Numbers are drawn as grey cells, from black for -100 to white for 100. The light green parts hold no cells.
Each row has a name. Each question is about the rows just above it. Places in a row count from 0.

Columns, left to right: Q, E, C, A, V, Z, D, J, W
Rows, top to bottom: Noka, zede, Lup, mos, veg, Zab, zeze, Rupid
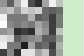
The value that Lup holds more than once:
[-5]
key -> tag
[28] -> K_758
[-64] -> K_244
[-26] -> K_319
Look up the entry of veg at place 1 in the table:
K_758
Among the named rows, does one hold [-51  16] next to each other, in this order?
no
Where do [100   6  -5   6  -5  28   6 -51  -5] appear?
mos
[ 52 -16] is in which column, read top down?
W
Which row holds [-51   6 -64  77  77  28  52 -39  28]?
Rupid
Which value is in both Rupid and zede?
[52]

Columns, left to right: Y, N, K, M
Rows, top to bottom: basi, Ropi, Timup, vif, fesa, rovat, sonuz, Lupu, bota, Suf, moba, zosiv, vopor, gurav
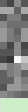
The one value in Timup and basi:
[-34]
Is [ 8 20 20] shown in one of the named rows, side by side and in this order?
no
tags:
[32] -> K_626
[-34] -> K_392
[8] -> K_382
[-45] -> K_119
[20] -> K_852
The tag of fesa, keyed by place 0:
K_852

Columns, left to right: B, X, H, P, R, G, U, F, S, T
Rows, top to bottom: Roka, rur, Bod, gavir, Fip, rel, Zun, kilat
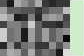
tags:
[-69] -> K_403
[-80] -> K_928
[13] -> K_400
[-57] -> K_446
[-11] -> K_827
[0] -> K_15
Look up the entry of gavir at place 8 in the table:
K_403
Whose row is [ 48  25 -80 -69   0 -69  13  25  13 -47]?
Bod
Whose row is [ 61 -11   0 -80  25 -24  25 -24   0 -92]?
rel
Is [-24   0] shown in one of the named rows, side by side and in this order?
yes

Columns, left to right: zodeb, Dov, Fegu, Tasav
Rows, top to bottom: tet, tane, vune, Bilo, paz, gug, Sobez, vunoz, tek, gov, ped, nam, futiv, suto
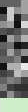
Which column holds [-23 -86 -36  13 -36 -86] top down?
zodeb
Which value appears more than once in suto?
[-49]
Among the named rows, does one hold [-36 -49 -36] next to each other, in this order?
yes
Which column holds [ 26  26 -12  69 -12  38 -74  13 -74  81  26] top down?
Tasav
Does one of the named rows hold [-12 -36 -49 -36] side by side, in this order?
no

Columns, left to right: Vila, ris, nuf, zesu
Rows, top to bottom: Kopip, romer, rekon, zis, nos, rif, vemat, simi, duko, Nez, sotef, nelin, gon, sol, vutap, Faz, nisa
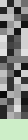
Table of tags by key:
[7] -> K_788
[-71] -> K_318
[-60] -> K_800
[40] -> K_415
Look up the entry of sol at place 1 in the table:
K_415
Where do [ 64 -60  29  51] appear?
gon
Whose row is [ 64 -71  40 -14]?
Kopip
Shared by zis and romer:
[-84]
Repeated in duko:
[-4]
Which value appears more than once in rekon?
[51]

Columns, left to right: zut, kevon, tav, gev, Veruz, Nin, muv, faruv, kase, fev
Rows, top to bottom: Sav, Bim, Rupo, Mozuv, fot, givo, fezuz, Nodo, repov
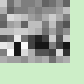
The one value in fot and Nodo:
[36]
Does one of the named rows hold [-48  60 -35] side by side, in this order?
yes
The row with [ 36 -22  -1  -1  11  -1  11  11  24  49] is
Bim
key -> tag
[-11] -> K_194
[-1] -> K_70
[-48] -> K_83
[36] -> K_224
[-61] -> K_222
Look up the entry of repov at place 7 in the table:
K_194
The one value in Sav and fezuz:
[-1]
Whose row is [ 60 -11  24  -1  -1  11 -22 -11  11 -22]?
Sav
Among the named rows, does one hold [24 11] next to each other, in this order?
yes

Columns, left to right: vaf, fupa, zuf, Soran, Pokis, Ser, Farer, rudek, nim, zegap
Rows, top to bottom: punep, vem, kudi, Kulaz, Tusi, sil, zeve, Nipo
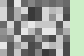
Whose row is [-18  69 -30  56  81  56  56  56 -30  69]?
Kulaz

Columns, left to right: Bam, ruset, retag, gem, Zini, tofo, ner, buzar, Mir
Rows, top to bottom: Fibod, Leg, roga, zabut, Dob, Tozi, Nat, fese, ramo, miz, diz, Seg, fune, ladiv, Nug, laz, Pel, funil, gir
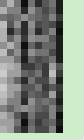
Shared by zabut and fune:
[-32]
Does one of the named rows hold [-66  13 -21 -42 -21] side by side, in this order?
yes
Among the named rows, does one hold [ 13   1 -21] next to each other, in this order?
yes
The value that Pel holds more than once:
[-42]
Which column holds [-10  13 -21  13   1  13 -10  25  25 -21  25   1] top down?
retag

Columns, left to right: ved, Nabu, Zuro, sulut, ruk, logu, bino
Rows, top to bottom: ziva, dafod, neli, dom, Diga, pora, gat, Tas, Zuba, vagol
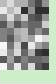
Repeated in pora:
[26]
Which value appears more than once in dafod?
[-63]
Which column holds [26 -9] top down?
Nabu

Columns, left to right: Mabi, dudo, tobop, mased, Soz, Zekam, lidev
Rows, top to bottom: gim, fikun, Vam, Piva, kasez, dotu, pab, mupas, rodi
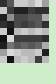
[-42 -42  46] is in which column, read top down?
tobop
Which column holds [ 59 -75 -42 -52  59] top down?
mased
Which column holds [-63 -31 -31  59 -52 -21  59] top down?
Zekam
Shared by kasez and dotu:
[-86]
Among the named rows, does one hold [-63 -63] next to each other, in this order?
yes

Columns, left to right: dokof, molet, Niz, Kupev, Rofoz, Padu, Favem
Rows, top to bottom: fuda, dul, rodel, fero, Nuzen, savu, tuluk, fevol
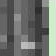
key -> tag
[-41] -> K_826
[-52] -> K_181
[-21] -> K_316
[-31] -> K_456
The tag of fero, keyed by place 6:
K_316
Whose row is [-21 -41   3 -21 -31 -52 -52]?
Nuzen
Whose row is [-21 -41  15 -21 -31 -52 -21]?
rodel
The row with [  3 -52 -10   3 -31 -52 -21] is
savu
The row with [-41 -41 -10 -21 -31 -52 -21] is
fevol

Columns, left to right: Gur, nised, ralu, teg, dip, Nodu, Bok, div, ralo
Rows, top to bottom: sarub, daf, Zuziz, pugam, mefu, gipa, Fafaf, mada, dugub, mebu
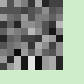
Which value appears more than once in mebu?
[21]
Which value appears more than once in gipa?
[-48]
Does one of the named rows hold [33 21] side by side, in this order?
yes
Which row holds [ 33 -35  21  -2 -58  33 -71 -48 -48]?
sarub
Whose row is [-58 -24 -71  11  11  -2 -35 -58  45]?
pugam

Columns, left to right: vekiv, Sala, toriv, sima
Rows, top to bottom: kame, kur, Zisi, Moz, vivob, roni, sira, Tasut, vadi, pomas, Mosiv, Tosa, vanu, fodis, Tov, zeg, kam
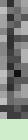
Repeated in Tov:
[-8]
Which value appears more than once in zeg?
[-51]

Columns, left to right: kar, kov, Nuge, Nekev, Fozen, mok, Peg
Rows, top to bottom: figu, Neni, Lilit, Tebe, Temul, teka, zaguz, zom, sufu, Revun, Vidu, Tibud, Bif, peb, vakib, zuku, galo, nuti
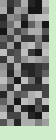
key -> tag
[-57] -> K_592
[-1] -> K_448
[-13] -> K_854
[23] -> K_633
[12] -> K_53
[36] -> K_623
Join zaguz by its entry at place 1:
K_633
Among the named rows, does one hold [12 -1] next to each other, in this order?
yes
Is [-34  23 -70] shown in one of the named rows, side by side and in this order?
yes
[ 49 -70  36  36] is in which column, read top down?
Nekev
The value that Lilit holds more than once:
[49]

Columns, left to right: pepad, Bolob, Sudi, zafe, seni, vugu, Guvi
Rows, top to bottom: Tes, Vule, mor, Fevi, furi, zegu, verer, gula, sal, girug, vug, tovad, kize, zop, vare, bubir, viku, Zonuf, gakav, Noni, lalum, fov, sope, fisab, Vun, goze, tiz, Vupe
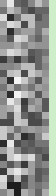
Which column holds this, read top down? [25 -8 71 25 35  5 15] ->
pepad
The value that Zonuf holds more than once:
[-42]
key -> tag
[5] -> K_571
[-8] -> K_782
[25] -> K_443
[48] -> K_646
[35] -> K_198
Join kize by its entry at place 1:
K_198
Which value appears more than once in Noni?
[58]
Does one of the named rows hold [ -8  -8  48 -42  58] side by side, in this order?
no
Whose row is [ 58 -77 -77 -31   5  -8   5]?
tiz

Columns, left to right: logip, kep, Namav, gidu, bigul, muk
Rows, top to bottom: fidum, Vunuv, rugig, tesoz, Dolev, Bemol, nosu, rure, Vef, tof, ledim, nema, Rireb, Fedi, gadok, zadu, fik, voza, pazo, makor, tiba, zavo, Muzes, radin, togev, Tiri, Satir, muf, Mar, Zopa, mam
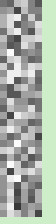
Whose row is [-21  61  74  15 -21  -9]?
Vef
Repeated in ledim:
[87]
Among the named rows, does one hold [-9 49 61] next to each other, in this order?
no
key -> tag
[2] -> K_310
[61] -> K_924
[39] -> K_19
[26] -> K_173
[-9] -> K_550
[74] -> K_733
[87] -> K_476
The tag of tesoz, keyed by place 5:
K_733
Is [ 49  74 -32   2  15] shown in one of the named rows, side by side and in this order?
no
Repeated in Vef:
[-21]
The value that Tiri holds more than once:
[15]

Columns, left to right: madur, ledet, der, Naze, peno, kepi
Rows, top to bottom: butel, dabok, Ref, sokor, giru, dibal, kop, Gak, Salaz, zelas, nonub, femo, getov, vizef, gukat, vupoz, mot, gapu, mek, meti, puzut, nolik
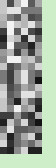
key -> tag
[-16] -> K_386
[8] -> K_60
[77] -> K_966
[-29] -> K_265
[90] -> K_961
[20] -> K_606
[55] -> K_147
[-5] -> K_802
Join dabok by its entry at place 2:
K_966
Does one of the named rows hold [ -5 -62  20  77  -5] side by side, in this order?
no
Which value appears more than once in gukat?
[-16]
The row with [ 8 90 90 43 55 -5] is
Salaz
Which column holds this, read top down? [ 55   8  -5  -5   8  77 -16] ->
peno

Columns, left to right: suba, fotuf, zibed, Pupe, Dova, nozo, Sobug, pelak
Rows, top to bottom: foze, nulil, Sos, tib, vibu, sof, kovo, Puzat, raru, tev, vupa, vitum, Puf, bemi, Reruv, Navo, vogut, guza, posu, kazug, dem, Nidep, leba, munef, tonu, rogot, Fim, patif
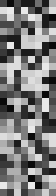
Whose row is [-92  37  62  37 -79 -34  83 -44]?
Reruv
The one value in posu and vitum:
[24]
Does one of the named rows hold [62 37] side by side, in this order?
yes
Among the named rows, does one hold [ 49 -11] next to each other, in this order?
yes
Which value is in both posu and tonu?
[37]
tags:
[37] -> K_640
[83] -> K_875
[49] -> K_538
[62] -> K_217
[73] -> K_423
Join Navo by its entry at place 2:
K_538
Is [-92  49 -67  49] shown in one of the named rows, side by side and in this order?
yes

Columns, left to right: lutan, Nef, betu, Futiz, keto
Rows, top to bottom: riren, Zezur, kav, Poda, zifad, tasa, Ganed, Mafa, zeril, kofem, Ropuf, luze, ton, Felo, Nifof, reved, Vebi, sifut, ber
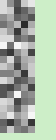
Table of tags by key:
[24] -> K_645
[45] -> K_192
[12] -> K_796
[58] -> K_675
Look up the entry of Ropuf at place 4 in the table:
K_675
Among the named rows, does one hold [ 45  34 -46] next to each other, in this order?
no
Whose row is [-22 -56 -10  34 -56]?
sifut
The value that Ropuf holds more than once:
[1]
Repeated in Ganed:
[93]
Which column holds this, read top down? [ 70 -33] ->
lutan

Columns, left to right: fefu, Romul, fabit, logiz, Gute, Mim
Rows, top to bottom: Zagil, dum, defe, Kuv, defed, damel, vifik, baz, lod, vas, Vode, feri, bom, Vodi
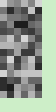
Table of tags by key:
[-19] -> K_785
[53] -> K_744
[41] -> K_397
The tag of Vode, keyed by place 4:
K_744
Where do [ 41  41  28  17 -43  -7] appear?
vifik
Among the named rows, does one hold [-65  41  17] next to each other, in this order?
no
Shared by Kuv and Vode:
[4]
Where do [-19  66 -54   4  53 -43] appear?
lod
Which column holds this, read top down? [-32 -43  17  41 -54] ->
fefu
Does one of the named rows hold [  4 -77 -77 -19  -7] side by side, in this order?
yes

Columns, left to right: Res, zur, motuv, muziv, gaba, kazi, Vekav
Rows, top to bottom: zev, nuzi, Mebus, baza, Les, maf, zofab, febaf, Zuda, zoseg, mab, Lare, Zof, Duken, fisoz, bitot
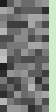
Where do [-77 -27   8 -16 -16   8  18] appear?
zev
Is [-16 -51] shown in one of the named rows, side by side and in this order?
yes
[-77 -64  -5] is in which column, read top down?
Res
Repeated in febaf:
[-5]
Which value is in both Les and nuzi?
[18]
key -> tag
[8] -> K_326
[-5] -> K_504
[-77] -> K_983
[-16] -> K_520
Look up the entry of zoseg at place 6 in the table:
K_326

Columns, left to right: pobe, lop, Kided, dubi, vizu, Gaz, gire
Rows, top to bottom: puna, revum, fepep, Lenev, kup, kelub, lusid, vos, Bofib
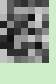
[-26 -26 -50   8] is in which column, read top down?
lop
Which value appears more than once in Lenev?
[-50]
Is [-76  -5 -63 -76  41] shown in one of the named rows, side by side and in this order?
no
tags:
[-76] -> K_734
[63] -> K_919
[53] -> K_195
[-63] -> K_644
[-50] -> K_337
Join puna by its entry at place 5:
K_337
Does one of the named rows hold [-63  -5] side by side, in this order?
yes
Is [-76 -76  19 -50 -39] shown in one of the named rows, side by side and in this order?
yes

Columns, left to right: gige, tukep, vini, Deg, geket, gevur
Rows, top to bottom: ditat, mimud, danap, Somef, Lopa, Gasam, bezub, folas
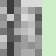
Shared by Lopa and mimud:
[48]
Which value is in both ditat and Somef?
[-8]
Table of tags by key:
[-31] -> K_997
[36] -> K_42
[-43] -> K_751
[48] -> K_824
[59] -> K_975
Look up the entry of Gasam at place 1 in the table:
K_997

